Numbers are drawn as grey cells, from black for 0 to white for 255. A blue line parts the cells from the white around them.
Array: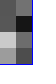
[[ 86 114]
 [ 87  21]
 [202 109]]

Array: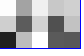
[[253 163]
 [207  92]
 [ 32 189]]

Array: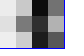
[[236 201]
 [224 122]
 [238 206]]

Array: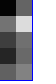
[[  4 100]
 [115 220]
 [ 62 112]]

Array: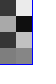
[[ 55 235]
 [169  15]
 [ 54 193]]

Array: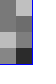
[[121 192]
 [121 109]
 [188 126]]

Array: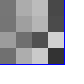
[[118 172]
 [117 159]
 [156 111]]
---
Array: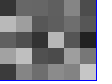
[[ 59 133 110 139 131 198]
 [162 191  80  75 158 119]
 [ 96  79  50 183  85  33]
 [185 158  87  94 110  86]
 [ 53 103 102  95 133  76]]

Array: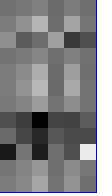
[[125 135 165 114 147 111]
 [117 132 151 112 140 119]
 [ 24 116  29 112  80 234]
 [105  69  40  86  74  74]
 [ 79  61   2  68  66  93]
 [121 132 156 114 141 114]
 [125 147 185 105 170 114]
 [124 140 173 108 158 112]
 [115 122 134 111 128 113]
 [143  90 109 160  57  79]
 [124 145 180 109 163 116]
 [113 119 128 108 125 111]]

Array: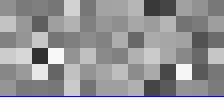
[[149 121 123 119 202 116 159 159 176  69  90 148 145 123]
 [135 154 232 101 193 148 166 190 140 170  72 246  89 119]
 [204 215  48 248 147 192 138 129 177 203 168 136 105 198]
 [129 149 199 117 127 140 130 173 104 171 166 162  82 108]
 [195 152  94 159 178 128 151 143 167 156 181 115 123 158]
 [144 122 127 118 210 119 163 164 182  57  69 161 146 120]]

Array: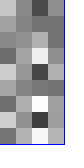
[[118 179 246 182]
 [206 146  62 157]
 [111 174 253 159]
 [166 133 120 115]
 [204 151  70 176]
 [108 165 239 143]
 [137 146 176 115]
 [163 132 116 115]
 [198 136  74 143]]

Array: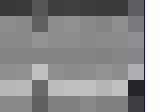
[[137 135  96 127 128 135 128 129  63]
 [184 185 105 188 191 192 182 191  36]
 [143 144 190 142 139 141 147 140 174]
 [133 133 133 133 133 132 131 134 134]
 [137 137 147 140 140 137 138 138 143]
 [141 137  97 141 144 137 132 142 121]
 [ 55  57  86  62  64  61  57  58  93]]

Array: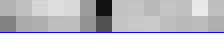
[[131 170 176 191 189 148  80 196 200 202 190 186 187 175]
 [179 191 213 221 217 156  18 194 195 186 195 191 233 190]]

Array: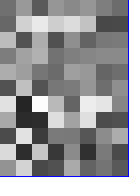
[[147 211  73  81 170  99 116  89]
 [218  45 198  56 139  48 122  74]
 [ 75 226  60 122 121  86 140 172]
 [168  43  45 222 162 223  76  80]
 [225  37 253 185 100 237 229 134]
 [ 82 192  83 119 123 150 110 143]
 [173 158 118 107 159 152 101 110]
 [125 162 177 114 127 134 138 138]
 [188  82 173  81 143  99 120 122]
 [103 209 233 206 220 194  72  73]
 [112 153  90 150 137 150 126 108]]

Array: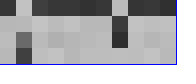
[[184  64 190 194 183 189 189 190 189 194 185]
 [188 106 186 176 182 185 188  46 190 182 187]
 [183 184 195 187 193 184 184  59 194 190 192]
 [ 54 194  63  55  55  50  55 187  53  56  48]]

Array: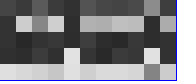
[[223 216 209 198 224 207 218 218 214 132 204]
 [ 48  45  60  48 226  53  41  59  55 225  50]
 [ 51  40  51  56  45  62  45  41  56  45  50]
 [ 51 205 134 207  46 177 174 191 188  45 172]
 [ 69  58  90  59  49  83  71  68  74 140  62]]
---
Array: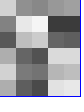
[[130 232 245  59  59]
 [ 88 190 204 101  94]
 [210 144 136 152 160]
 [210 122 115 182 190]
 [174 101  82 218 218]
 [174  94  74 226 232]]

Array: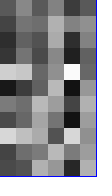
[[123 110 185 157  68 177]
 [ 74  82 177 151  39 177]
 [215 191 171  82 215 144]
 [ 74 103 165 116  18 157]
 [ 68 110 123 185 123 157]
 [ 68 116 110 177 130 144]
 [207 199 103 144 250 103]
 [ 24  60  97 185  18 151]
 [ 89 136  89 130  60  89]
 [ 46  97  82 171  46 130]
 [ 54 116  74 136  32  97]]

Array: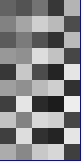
[[152 144 221 194  70]
 [194 130 215 207  70]
 [130 165 207 186  76]
 [172 136 200 215  63]
 [159 144 186 207  49]
 [ 99  83 115  55 180]
 [ 91 123  83  49 186]
 [ 55 200  76  36 229]
 [ 63 221  49  36 229]
 [ 63 229  42  28 237]]

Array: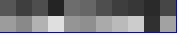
[[156 137 178 223 149 143 170 186 204  48 162]
 [ 86  62  78  36 109 102  78  62  55  42  70]]

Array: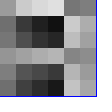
[[155 203 217 224 118 126]
 [149 161 173 181 133 141]
 [126  84  72  57 181 155]
 [118  78  50  38 189 161]
 [111  64  44  24 195 167]
 [111  57  32  17 203 173]]

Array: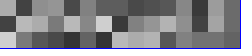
[[ 66 185 172 122 185 135 207  58 129 149 179 143  66 164 107]
 [172  66 143 149  73 129  93  93  73  80  87 135  58 156 107]
 [207 122  87  73  52  99  52 185 172 179  87 129 114 114  99]]

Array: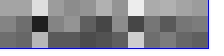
[[164 164 222 156 140 148 177 148 237 171 177 164 156]
 [110 103 183  89  89  76  82  95 206 110 124 103  95]
 [132 110  31 132 148  95  70 140  70 118  89 118 124]]
